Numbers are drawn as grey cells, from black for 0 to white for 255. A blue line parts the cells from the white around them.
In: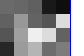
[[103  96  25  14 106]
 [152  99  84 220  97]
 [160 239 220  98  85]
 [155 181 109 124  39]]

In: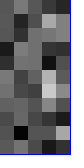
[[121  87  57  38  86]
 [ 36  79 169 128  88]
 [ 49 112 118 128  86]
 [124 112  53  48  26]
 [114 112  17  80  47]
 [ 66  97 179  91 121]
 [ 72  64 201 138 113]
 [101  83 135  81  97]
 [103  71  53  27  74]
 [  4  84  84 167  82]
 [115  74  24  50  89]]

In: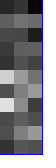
[[ 53   7  39]
 [114 107  95]
 [ 71  28  72]
 [ 95  96  59]
 [ 81  66  51]
 [154 115 207]
 [126 153  79]
 [139  60 223]
 [ 93  79  74]
 [127 152  78]
 [ 87  80  51]]

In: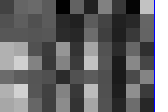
[[101 106  91   1  98  33 129  56   5 194  66]
 [ 94  80  91  40  32  92  68  33  40 101  81]
 [ 87  85  87  43  39 109  63  31  57 100  87]
 [168  81  59 150  51 166  82  43 103  47 177]
 [208 130  56 131  59 195  86  27 136  70 177]
 [ 93  85  80  43  81  92  79  26  74 132 107]
 [210  86  65 131  56 188  80  30 143  59 177]
 [177 102  64 140  51 166  82  38 109  39 167]]

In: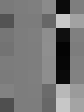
[[125 127 139  11 126 122]
 [124 124 103 200 162  83]
 [125 127 142  15 128 118]
 [125 126 143   4 125 115]
 [125 126 141   6 129 124]
 [125 127 142  10 130 123]
 [125 126 107 184 155 130]
 [125 125 103 199 164  79]]

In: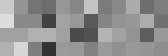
[[149 116 109 150 134 195 123 137 171 110 126 203]
 [137 137  66 163 153  89 133 147 151 172 114 221]
 [161 176 177 160  75  81 180 162 147  94 153 161]
 [214 126  50 154 152 129 155 145 153 149 141 177]]

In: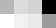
[[220 211   1 183]
 [241 234 155 254]]
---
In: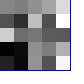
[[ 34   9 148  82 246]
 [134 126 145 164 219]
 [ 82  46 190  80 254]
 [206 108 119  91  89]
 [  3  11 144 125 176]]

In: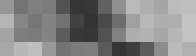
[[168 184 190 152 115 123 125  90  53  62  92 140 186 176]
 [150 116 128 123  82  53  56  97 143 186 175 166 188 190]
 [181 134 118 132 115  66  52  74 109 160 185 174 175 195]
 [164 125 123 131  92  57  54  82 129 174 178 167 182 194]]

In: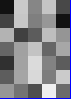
[[151 115  78 239 107]
 [ 18 202 134 196  72]
 [ 66 199 127 151  18]
 [179  64  92 190 149]
 [102 161 195 102 167]
 [ 48 162 219 130  92]
 [ 93 165 217 125 203]]

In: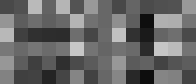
[[130  64  66  36  69 133  66 103 134  40  13 133 129  67]
 [ 73  81 186  99 181  83 153 103  72 101  75  80  82 153]
 [149  93 110  95 104 180 113 103 143  94  14 176 174 116]
 [184  64  48  45  44 110  70 106 193  49  26 101 111  74]
 [120 105 118 107 117 199 116 101 114 106  43 198 187 116]
 [151  93  63  91  47  75  91 108 152  91  98  67  84  93]]

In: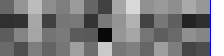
[[106  78 126 100 118 159 110 201 119 128 102 158 125  69  77]
 [103 149 188 141 126 155 101  65 167 216 145 153 142 169 151]
 [ 48  50 167  65 118 120  52 121 148 177  67 119  95  35  47]
 [ 92 132 165 116 122  91  89   8 150 165 117  94 105 143 133]]

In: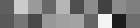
[[ 89 118  72 152 160 163 101 243  28 108]
 [ 95 203 154 104 182  78 140  65 140 127]]
